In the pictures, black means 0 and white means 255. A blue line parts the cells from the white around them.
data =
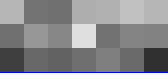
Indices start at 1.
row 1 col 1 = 182
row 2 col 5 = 114
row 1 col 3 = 112
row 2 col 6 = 132
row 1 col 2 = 115
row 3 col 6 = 106
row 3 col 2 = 104

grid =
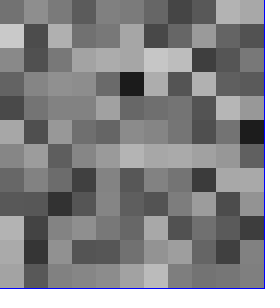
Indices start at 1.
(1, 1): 114
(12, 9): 115
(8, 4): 64
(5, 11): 152
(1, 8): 69
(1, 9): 88
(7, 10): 151
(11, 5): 86
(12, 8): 126
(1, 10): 179
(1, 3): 122
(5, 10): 182
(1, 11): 168
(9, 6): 94
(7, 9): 161
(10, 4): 143
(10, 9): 112
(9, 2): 87
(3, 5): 172
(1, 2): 142
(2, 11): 82
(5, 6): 103
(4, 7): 173
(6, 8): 117
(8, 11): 169
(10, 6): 103
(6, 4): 111
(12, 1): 163
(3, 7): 198
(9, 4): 85
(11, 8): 158
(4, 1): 99
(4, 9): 177
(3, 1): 137
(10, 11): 61
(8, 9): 59
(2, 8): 102

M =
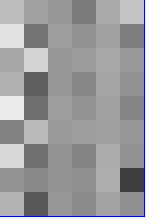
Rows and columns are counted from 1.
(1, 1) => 189
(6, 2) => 186
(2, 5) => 162
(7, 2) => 113
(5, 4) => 147
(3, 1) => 167
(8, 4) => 144
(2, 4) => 146
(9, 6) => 143
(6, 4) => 158
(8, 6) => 62
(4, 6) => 145
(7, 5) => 171
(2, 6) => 127
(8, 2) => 137
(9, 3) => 151

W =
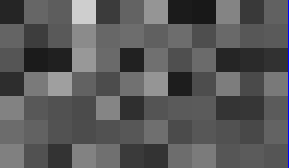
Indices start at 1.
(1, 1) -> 37
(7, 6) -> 58
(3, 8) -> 79
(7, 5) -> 112
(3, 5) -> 106
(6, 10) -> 81
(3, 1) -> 85
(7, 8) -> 109
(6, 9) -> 87
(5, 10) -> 52
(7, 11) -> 91
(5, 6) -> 47
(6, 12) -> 99
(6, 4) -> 76
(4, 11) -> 74
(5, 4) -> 75
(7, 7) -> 51
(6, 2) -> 98
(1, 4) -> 206
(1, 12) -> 97
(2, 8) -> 109
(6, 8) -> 75
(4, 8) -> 29
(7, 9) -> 123

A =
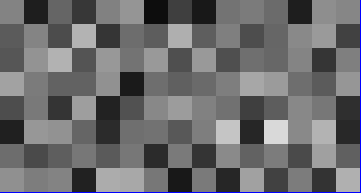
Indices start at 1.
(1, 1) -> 131
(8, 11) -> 161
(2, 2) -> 132
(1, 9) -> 24
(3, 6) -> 115
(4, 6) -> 26
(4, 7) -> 110
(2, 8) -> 175
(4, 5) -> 145
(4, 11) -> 167
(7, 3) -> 94
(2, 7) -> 93
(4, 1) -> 162
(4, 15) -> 150
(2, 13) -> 137
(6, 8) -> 88
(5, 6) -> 81
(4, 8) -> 96
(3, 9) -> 153
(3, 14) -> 53
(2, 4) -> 179
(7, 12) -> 124
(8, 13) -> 124
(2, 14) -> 154
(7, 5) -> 90
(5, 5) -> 34
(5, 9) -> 129
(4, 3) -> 98
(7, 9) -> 52
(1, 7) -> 13
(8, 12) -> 65
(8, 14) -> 51
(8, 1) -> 144
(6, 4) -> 101

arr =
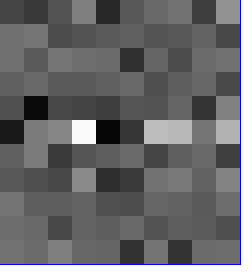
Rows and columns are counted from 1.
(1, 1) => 69
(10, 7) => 83
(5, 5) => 62
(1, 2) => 56
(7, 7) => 69
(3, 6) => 48
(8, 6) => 58
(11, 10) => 109
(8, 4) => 138
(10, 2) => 104
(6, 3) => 133
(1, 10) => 146
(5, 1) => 80
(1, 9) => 62
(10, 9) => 91
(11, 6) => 50
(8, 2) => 79
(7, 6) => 106
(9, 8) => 98
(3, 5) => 108
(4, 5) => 96
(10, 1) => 109
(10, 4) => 99
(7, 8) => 95
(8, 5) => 46
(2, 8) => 88
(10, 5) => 94
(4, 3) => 90
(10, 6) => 105
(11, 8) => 51
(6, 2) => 123
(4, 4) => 89
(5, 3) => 71

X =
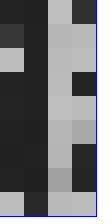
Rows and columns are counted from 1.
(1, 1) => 35
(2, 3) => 182
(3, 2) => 34
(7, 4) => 39
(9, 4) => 188
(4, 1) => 35
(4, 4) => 36
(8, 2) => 32
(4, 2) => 34
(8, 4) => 37

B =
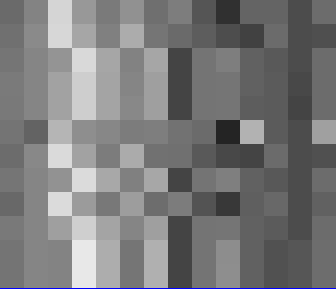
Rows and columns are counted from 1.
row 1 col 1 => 106
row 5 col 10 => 117
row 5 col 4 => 206
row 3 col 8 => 68
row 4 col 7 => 159
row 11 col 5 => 173
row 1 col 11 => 100
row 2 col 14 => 79
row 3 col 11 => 97
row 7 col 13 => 76
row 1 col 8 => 125
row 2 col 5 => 128
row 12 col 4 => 232
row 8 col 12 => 88
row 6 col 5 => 135
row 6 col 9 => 107
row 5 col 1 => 121
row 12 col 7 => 176
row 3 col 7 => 166
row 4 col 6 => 133
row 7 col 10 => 72
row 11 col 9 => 116
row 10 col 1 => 121
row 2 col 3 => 215
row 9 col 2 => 133
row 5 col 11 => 93
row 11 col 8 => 68
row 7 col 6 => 171
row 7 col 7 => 113
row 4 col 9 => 116
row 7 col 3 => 218
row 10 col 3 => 159
